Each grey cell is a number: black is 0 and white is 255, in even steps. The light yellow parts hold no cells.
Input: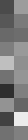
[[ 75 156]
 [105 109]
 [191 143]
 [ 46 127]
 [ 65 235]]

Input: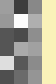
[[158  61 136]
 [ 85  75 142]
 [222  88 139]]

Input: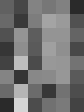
[[ 97  71 131 119 129  42]
 [ 81 148  93 148 148 100]
 [ 66 190  75 152 150 115]
 [106 181 107  55 114  77]]

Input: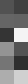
[[ 82  64]
 [ 52 244]
 [117  46]]

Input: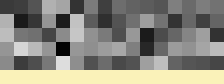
[[ 58  62  84 177 165  51 123  63 109  98  92  85 127 106 125 114]
 [189 118 112  69 139 198 145 122  79 152  27  76 102 133 159  50]
 [138  60  78 120 221 142  81 108  73  82 159 190  99  85  81  70]]

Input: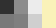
[[ 48 140 236]]
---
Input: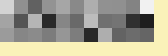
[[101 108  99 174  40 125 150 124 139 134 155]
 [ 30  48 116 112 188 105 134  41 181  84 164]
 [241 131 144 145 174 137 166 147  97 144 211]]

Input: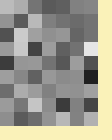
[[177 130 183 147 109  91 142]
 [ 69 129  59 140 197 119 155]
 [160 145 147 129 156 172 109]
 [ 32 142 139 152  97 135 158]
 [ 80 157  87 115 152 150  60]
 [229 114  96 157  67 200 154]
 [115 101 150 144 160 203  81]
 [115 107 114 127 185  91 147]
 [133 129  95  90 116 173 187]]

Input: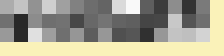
[[211 191 195 151  48  86  80 151  93 150 111 158 224  41 153]
 [111  84 200  71  69  95  99 116 104  71 114 111 140  40 112]
 [122  51 141  60  94 249 218 100 109 129 160 207 146 195 172]]

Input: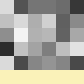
[[ 73 133 148 134  74 218]
 [226 190 126 163 193  44]
 [168  98 183 177 243 142]
 [138  96 208 174 217 192]
 [ 55 108 117 117  83 219]]

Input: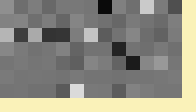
[[118 118 123 130  92 120 121 218  90 113 113 117 116]
 [122 119 117 116 114 116 116 121 115 117 118 117 122]
 [118 152 135  27  99 124 133  95 105 119 117 121 117]
 [112 121 111 115  35 115 115 100 130 118 114 122 135]
 [123  98 109 134 115  92 196 125  53  51 170  62 181]
 [126 107 115 122 103 113 119 133 102 125 111 132 130]
 [ 79 123 202 111 128  10 117 120 120 104 125 110 143]]

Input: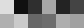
[[161 174 109 103 202 176]
 [ 68  35 167  47  16 222]]

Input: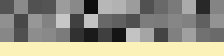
[[106 113 160 128  68 165 195  20  63  26  49 123 137 141  80 135]
 [147  96 129 134 123 125  80  96 104 195  64 199 130 151  72 144]
 [132  40 171 122 105  81 156 178 183  13 137 156  84  81 138  83]]

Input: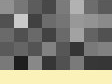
[[ 54  55 122  81  54 136  30 121]
 [129 121  53  86 130  84 101  90]
 [ 81  99 162 106  66 105  80 106]
 [138 147 152 117 108  65 202  81]
 [ 90 109 178 123  72  92 119 145]]
